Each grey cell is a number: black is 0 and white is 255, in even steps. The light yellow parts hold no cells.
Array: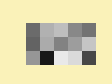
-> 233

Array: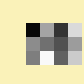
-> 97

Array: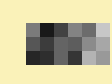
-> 100

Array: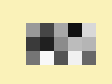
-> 83

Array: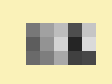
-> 168

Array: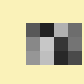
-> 40

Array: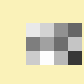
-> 183

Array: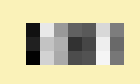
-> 169
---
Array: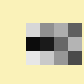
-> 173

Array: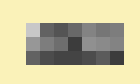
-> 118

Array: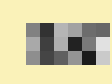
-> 109

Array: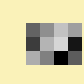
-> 194

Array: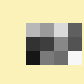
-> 218

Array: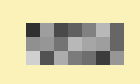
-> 184

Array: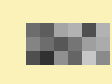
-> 79

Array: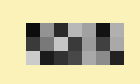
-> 19

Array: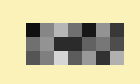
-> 147

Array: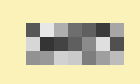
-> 59
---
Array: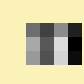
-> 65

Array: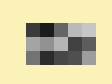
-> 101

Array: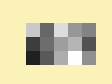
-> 221

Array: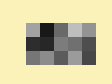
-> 105

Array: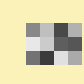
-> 191

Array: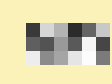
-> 43
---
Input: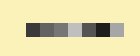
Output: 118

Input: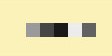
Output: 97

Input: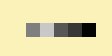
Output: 87

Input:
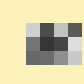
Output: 200

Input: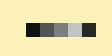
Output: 83

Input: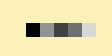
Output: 111

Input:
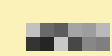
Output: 185

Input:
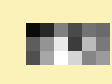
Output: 213

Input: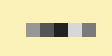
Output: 122
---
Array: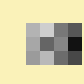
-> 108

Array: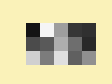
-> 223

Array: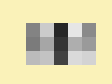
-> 65

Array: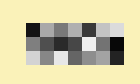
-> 231

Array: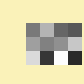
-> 253

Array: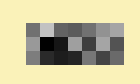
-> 29
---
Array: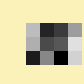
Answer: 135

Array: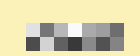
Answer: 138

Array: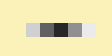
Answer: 39

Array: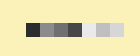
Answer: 234

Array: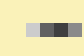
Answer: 97

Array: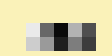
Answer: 31

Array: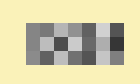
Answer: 84

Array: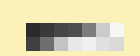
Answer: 240

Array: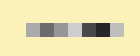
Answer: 73

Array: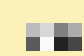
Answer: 250
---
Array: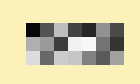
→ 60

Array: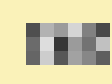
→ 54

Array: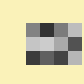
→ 169

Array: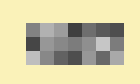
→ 136

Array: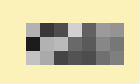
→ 186

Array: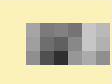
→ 96

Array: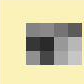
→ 152
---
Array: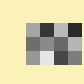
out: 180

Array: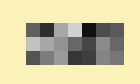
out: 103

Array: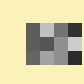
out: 205

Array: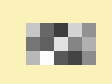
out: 176

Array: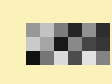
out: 54

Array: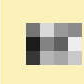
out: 238

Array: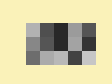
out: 52

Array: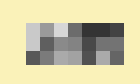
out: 115

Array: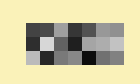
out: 194
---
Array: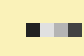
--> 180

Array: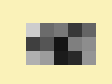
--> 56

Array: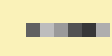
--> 55

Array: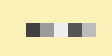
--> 85

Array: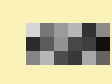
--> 50

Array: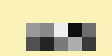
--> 15

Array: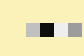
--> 238

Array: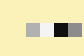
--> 15
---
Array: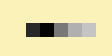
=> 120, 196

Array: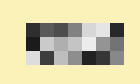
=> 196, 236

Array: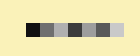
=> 60, 201

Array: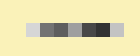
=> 159, 214

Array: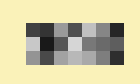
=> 214, 214

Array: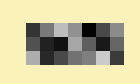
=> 166, 202

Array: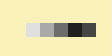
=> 109, 224

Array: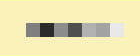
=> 79, 233
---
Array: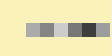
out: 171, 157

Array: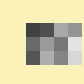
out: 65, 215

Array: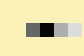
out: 102, 220

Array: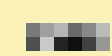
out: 121, 151

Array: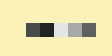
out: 73, 96

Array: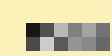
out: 23, 103

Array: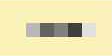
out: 184, 225
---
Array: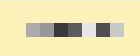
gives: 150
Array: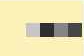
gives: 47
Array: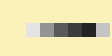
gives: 148
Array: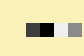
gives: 2
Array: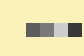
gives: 121
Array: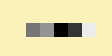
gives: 148
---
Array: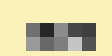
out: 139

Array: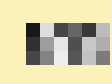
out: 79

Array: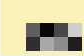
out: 9

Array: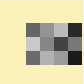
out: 134

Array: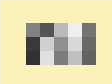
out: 144

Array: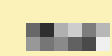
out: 205

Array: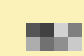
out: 65

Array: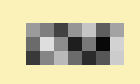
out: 120
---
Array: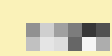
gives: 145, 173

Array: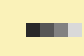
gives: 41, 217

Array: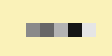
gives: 138, 229

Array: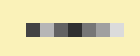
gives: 67, 219

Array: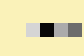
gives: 213, 108

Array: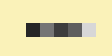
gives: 38, 215

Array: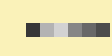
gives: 55, 76

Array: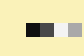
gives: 16, 169

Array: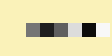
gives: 117, 248
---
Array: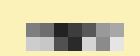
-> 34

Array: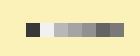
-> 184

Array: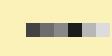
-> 136

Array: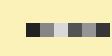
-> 217

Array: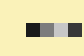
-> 199

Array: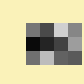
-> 208

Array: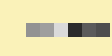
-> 218

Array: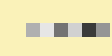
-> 115
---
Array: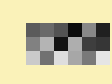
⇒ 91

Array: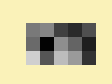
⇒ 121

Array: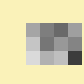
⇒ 165

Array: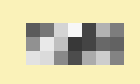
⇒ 91

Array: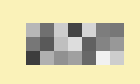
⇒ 183

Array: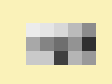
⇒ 236

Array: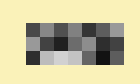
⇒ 73
